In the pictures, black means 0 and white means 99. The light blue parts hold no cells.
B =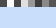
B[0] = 29
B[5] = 24
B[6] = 53
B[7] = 33

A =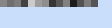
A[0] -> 52
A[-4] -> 11
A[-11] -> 26
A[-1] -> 33
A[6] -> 55

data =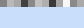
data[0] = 51
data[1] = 72
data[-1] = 66

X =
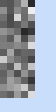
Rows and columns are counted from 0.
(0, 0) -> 35
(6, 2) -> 54
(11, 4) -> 21
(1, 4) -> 92
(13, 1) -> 37
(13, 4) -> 85
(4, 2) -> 41
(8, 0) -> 79
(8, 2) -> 44
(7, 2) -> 34
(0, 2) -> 45
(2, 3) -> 42
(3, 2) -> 35
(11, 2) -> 53
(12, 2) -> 66
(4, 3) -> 16
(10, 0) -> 38
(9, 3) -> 44
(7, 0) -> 37
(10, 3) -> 57
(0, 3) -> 69

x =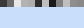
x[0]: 22
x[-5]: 10
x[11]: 53
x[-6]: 74

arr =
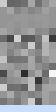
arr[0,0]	79
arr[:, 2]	[40, 52, 59, 57, 55, 81, 52, 59, 45, 55, 63, 57, 44, 51, 47]
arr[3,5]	58
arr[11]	[48, 55, 57, 63, 73, 21, 50, 61]
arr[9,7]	43
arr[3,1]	59
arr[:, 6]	[56, 62, 59, 59, 55, 75, 70, 70, 57, 51, 41, 50, 63, 63, 62]
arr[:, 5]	[44, 55, 59, 58, 53, 46, 43, 52, 47, 55, 65, 21, 41, 54, 34]
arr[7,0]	62
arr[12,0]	80
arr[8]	[75, 43, 45, 46, 65, 47, 57, 63]
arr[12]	[80, 43, 44, 38, 74, 41, 63, 64]
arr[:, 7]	[64, 58, 58, 58, 45, 22, 60, 63, 63, 43, 95, 61, 64, 58, 58]
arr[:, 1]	[39, 64, 58, 59, 59, 28, 56, 51, 43, 61, 58, 55, 43, 66, 53]
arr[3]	[58, 59, 57, 59, 57, 58, 59, 58]
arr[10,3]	18
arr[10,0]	29
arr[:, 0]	[79, 58, 58, 58, 64, 42, 61, 62, 75, 62, 29, 48, 80, 58, 46]
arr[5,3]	33
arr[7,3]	68
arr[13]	[58, 66, 51, 56, 50, 54, 63, 58]
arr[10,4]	55
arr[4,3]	60
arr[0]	[79, 39, 40, 43, 65, 44, 56, 64]
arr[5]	[42, 28, 81, 33, 35, 46, 75, 22]
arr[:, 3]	[43, 57, 59, 59, 60, 33, 47, 68, 46, 57, 18, 63, 38, 56, 58]

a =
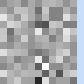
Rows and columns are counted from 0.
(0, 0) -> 55
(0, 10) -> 66
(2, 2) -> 59
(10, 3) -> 71
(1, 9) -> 69
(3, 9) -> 49
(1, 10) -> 57
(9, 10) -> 56
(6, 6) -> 67
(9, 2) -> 71
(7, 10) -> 57
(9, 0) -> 53
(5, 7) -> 50
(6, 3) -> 63
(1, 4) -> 66
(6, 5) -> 62
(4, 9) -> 89
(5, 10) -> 65
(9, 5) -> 36
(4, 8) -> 58
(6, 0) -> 60
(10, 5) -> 69
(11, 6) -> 87
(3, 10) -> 50
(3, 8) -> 74
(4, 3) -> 65
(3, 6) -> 32
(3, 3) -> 67
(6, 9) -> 65
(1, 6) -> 77
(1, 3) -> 74
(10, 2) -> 66
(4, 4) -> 61
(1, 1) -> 58

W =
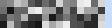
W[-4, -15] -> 49
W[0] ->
[49, 53, 76, 68, 34, 24, 41, 30, 82, 53, 50, 90, 93, 42, 83]
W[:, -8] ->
[30, 61, 10, 65]
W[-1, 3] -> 21
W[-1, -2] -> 15
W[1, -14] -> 9
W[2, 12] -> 40
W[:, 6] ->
[41, 63, 57, 85]
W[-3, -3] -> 63
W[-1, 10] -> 31
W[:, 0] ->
[49, 43, 24, 10]
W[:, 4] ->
[34, 86, 23, 14]
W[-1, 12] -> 16
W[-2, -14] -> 47
